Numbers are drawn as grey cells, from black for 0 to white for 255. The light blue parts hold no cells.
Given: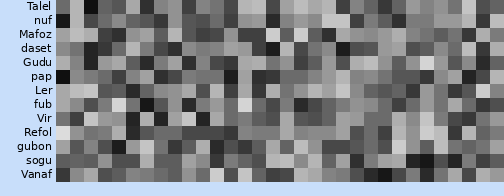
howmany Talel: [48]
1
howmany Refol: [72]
3
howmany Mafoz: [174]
3
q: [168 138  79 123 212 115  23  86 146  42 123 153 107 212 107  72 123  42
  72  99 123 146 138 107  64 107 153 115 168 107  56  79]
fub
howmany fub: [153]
2

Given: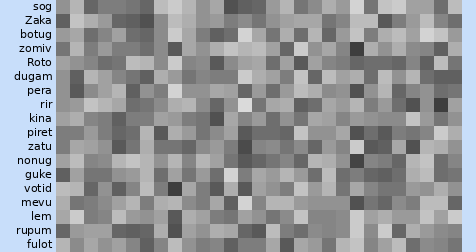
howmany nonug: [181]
6
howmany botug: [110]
4
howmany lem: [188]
1
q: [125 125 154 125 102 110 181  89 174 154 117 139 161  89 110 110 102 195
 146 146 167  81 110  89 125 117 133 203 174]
piret
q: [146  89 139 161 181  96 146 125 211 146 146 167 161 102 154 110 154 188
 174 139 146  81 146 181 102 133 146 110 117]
pera

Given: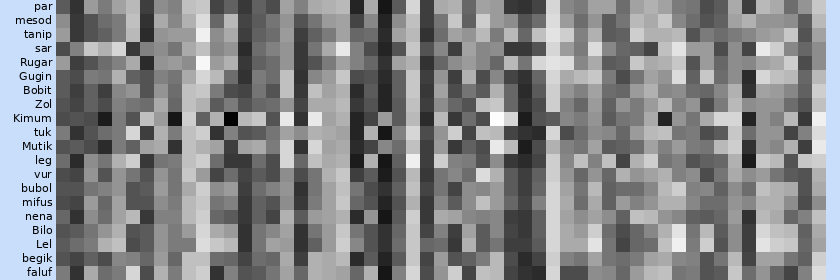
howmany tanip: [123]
5
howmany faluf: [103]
4
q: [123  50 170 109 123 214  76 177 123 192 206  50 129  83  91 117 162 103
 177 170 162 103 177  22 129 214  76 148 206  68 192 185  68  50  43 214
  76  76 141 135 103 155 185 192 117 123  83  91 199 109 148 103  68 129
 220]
faluf
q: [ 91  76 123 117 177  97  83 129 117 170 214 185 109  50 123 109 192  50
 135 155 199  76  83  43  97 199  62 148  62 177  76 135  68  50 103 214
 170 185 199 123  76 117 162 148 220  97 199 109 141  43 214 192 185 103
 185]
Gugin
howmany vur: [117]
6

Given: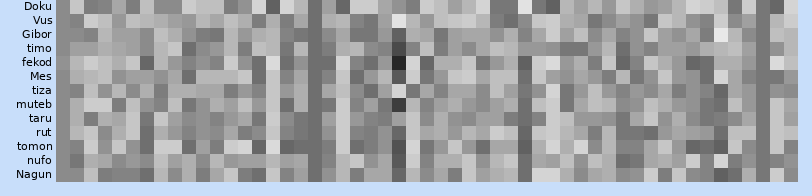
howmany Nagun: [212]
2
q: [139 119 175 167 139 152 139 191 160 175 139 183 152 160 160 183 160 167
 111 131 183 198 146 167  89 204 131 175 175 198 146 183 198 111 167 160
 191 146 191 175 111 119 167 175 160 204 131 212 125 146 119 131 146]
nufo
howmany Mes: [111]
6
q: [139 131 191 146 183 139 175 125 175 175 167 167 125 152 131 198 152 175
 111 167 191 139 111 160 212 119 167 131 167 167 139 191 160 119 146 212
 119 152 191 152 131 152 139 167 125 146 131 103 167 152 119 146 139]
tiza

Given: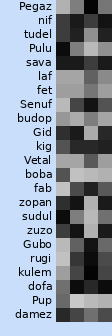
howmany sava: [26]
3
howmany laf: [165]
2

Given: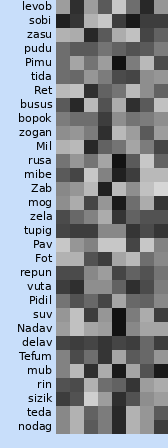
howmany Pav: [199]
4
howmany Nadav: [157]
2
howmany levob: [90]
1
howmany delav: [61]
3
